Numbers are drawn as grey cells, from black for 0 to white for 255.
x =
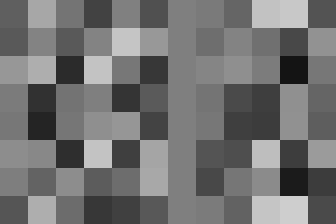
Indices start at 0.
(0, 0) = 95
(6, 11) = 60
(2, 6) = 127
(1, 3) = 131
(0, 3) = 66
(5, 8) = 78
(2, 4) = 119
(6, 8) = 118
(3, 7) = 116
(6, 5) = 168
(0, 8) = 101
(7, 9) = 197
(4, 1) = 36
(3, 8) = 74
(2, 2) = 43
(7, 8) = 98
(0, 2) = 116
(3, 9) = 62
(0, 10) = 200
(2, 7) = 133
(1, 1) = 131
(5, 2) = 46
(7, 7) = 123
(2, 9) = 124
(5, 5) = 165
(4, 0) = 119
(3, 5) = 90
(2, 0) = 151
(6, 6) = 127
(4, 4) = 150
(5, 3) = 195

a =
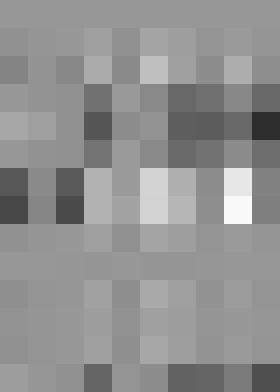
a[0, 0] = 151
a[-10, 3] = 86
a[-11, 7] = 112
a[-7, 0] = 71
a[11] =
[147, 149, 152, 157, 146, 160, 157, 149, 152, 150]
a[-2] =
[144, 148, 151, 160, 143, 166, 158, 147, 154, 148]
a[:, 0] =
[151, 145, 132, 152, 167, 151, 88, 71, 145, 151, 143, 147, 144, 157]
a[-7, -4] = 182
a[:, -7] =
[151, 159, 170, 113, 86, 116, 177, 177, 159, 149, 161, 157, 160, 100]
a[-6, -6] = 144
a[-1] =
[157, 150, 144, 100, 148, 141, 98, 101, 122, 78]
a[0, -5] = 151
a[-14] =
[151, 151, 151, 151, 151, 151, 151, 151, 151, 151]
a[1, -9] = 149
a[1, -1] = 149
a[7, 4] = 163
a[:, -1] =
[151, 149, 142, 104, 45, 110, 130, 127, 149, 151, 148, 150, 148, 78]
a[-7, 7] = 142
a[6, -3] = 141
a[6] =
[88, 138, 89, 177, 154, 211, 175, 141, 231, 130]
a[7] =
[71, 133, 75, 177, 163, 210, 182, 142, 249, 127]
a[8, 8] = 154
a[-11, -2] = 136
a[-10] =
[167, 159, 144, 86, 140, 147, 94, 92, 105, 45]
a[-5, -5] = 149
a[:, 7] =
[151, 148, 141, 112, 92, 114, 141, 142, 148, 150, 146, 149, 147, 101]

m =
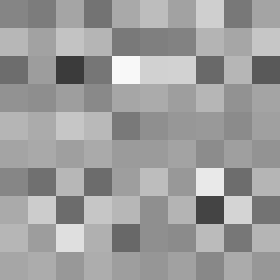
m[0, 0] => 133
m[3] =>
[146, 142, 158, 137, 166, 171, 158, 182, 146, 164]
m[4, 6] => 151
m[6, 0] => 134
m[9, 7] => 136
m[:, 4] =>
[169, 121, 248, 166, 121, 155, 158, 183, 104, 158]
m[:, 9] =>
[164, 198, 89, 164, 160, 147, 181, 115, 181, 151]
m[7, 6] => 180
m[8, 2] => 223
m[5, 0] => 164
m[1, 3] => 181
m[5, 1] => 169
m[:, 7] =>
[207, 180, 105, 182, 153, 140, 233, 68, 187, 136]
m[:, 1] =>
[124, 162, 157, 142, 171, 169, 112, 204, 157, 172]
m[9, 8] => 171
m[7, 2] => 108
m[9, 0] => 166
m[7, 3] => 198
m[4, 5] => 143
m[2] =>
[109, 157, 59, 118, 248, 209, 210, 105, 182, 89]

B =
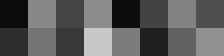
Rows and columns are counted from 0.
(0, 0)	11
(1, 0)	46
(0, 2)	69
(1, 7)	145

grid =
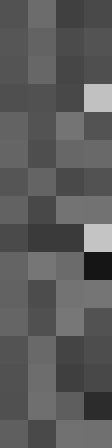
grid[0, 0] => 82
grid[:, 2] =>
[64, 75, 70, 72, 116, 103, 73, 115, 58, 107, 115, 119, 68, 63, 94, 113]
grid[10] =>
[98, 76, 115, 117]
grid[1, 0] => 86
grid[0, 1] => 108
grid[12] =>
[83, 105, 68, 77]
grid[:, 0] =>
[82, 86, 84, 79, 99, 101, 85, 98, 74, 100, 98, 101, 83, 81, 80, 95]
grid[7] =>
[98, 72, 115, 114]
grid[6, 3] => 82
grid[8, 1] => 58
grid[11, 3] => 82
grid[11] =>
[101, 80, 119, 82]
